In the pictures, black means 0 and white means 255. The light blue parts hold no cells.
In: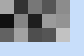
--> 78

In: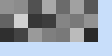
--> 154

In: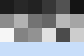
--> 146

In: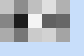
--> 203

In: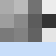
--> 98

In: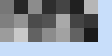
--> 98

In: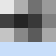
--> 91

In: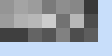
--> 100

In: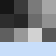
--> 210

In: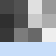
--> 104
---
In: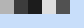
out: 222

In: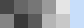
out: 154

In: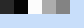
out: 172

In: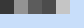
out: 76

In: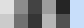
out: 156

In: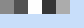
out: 54

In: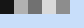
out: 217

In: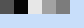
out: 162

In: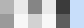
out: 233
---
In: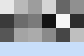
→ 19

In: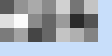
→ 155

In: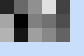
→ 128

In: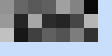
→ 37

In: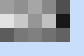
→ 150

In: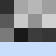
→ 201

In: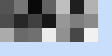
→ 151

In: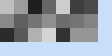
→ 109

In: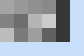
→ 180
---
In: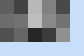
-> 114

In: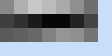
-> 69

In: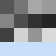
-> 37

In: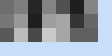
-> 103

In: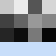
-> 133

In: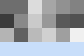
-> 81

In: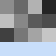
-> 76

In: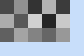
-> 201

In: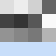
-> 249

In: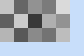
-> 146
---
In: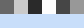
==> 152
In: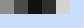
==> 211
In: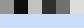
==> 221
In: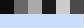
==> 74
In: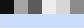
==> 140
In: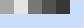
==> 55
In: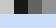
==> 147
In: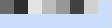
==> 208
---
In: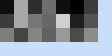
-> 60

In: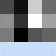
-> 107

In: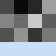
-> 159

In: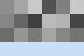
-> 200

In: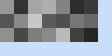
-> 58

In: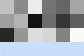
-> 165

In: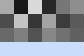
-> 142

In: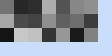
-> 143
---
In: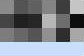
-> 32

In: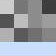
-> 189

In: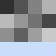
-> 151

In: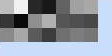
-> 11

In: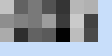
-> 129

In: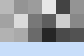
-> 219
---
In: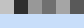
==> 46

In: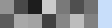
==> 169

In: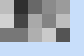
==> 119

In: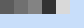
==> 112

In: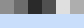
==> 108

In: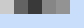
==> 99

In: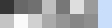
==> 250

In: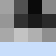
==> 195
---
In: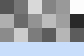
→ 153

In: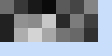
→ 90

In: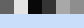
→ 168

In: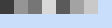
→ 90

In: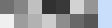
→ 57

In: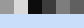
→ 125

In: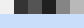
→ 133

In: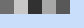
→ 88

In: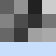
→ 131

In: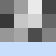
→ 56
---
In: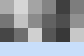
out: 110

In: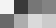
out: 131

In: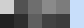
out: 34

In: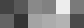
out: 52

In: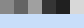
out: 100

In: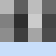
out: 69
